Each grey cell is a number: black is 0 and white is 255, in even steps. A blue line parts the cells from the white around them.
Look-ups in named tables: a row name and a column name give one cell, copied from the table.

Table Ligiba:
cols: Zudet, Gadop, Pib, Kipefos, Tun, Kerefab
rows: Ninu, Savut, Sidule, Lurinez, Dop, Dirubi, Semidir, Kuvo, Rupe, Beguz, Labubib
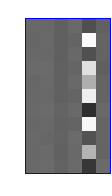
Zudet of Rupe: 105
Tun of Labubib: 55
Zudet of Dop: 103
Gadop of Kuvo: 105
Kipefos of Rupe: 107
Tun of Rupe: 82
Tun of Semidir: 46
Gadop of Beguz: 106
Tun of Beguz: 180
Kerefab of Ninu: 97
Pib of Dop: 97
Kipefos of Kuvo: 100
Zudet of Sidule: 104
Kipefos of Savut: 100
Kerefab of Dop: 100

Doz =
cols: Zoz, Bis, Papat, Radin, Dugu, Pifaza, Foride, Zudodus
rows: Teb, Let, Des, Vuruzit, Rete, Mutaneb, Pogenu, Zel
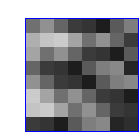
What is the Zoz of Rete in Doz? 145
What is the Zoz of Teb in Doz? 112
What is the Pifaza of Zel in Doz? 136
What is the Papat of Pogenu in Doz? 164
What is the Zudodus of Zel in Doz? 46
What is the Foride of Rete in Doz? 126
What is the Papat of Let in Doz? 203
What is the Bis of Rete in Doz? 101
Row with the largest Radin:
Let

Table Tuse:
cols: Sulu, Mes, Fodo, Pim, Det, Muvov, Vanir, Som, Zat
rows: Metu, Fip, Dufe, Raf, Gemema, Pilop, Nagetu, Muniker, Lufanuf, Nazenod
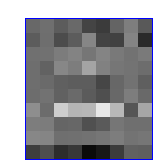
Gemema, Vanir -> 103
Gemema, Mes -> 106
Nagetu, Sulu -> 142
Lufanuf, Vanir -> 125
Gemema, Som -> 114
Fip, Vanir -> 65
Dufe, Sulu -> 112
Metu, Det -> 68
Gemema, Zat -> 95
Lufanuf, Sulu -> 135
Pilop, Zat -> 105
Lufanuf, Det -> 114
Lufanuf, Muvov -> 118
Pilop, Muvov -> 79
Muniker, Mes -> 124
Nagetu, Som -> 85
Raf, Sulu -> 110
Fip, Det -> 134

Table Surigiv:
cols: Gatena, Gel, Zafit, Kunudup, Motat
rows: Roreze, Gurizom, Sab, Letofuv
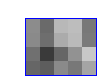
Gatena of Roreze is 140
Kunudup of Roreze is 189
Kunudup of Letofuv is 120
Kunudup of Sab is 146
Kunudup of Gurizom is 186
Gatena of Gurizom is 138
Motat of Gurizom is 122
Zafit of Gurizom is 171
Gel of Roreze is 106
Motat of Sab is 200
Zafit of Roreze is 184

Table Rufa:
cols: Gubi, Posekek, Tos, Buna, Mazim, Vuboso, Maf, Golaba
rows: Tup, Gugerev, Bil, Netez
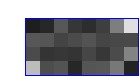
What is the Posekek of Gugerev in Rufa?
85
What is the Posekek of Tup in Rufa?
39
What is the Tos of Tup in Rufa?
87
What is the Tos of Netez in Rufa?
83
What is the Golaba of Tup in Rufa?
223
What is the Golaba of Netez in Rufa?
35
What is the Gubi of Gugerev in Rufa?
87
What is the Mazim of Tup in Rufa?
45

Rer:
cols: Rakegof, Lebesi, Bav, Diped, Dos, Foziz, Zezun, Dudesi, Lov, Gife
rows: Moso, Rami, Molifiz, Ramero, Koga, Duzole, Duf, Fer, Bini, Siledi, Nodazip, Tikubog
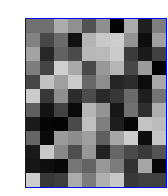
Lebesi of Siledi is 200
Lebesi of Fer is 4
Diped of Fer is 74
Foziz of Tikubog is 176
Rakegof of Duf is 95
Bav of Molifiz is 98
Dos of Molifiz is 184
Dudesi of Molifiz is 59
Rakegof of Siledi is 25
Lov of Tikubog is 65
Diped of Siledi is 78
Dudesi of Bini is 205
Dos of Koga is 104
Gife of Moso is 126

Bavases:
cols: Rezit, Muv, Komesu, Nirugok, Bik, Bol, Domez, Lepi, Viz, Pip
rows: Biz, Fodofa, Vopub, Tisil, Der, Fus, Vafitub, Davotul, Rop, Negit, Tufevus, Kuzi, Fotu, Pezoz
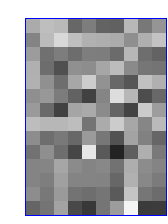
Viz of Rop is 129
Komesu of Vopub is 125
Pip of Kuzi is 123
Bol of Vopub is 125
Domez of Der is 104
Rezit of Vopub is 156
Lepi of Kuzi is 177
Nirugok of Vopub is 109
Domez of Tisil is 188
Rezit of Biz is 171
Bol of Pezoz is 117
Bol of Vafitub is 139
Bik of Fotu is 110
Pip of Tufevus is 132
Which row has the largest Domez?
Fus

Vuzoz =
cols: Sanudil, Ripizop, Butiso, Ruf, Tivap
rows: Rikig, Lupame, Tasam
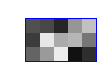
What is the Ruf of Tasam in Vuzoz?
17
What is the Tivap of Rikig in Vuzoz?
193
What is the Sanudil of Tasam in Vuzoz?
100
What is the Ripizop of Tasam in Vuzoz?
154
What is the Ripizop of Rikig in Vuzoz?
72
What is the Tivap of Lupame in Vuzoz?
118
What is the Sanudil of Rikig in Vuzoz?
80
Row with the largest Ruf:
Lupame

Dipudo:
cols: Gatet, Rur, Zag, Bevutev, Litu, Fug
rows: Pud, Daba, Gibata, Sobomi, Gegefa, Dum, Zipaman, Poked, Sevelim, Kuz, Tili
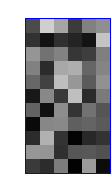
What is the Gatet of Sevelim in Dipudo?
44
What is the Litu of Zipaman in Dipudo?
114
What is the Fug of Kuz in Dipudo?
81
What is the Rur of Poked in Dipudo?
135
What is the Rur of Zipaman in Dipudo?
16
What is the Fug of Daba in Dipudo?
196
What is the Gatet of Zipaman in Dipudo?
99
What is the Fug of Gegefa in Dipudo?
145
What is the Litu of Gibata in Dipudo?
62
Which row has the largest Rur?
Pud

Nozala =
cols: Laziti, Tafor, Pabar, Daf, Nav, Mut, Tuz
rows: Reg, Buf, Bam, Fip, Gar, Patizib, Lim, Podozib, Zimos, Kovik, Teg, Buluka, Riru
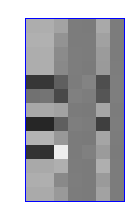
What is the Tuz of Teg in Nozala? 124
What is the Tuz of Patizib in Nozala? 126
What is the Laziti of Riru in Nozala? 170
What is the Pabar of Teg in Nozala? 175
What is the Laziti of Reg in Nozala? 173
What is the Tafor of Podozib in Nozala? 38
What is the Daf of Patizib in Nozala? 128
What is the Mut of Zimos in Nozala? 165
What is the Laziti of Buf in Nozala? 176
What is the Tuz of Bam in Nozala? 124
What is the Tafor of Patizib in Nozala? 116
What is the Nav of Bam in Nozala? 124
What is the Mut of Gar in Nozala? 78
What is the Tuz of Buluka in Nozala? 124
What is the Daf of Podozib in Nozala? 126
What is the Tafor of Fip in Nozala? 174
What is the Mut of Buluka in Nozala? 154
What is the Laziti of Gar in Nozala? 55
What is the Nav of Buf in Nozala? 124

